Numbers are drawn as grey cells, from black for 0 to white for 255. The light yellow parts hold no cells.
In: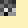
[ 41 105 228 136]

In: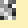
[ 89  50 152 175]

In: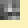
[121  94 208  90  56]

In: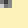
[133 119]

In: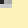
[168 201]

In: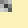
[194  58 207]

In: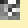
[ 67  67  60 123 153]

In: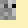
[183 187 127 136]
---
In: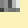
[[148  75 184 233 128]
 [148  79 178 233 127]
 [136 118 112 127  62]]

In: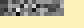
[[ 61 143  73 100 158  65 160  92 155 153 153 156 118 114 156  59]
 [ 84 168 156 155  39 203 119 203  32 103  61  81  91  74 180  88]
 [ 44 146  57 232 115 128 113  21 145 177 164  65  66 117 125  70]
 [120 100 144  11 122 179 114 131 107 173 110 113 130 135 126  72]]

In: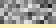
[[141 177 122 197 175 125 185 127  98 113  76 140 105 121]
 [198 110 127  84 171 146 232 174 202  63 103  31 156 102]
 [161 131 177 156 203 222 168 161 142 186 179 203 154 194]
 [ 88 197 145 146 145 124  57 103 139 149 129  76 205 193]
 [211 150 202 194 123 157  96 209 167 218  70 118 142 101]
 [155 134 108 187 147 223 206 142  89  49 171 109 123  74]]

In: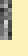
[[141  91  85]
 [180  61 134]
 [ 99 138  47]
 [137 103  81]
 [110 120  95]
 [212  77  83]
 [189  71 108]
 [145  82 112]
 [164  45 114]
 [165  86 146]]

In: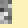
[[141  95 125]
 [144 205 142]
 [129 132  64]
 [237 124 198]
 [112  94 210]
 [187 135 167]]

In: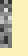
[[155  51  53]
 [ 96 119 114]
 [222  86 105]
 [145 146 142]
 [114 213 184]
 [154 180 195]
 [122 122  96]
 [141 172  56]
 [120 124 143]
 [ 50 126 128]
 [ 51 121  99]
 [163 114 150]]
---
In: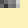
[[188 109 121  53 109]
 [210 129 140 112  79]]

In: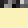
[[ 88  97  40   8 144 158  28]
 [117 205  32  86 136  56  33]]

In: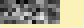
[[151 123  93 187  98 116  16 197 130 119 106  55  83  64 117]
 [ 93  76  87 154 231 191 156 114  59 206 139 134 132 128 124]
 [ 98  46  58 112 201 128  34 182 210 146 174 185  53 179  97]
 [149 102  50  93  93  19 112  63 103 102 189  53 103  44  32]
 [ 94 126 132 103 140 100  94 105 156  65 139 149  94  79  85]
 [ 75  59  46  98 160 163  73  71   7  56   2 117 112  82  44]]

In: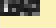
[[113 116  35  75 141  32  26  28  27  32]
 [ 38  29  32  19  29  35 125  39 232  50]
 [ 45 122  66  60  34  26  27  32 178  46]
 [ 27  33  38 108  29  74  53  70 131  39]]

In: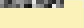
[[110 141 237  27  61 135 151 195  16  33 153  83 118 101  76 126]
 [ 61 138  37  67 132  84  85 228  99 120 149 156 129  41  83 156]]

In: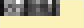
[[ 87  31  66  73  86  94  79  77  30  73 142 130 125 149  15]
 [ 97  26 102  61  71 116  77  65  45 102 181  92 165  83  20]
 [ 83  37 120  53  55  87  76  64  27 123 123 115  82 147  14]
 [129  37 218  84  96 155 110  84  38 181 253 138 162 160  25]]
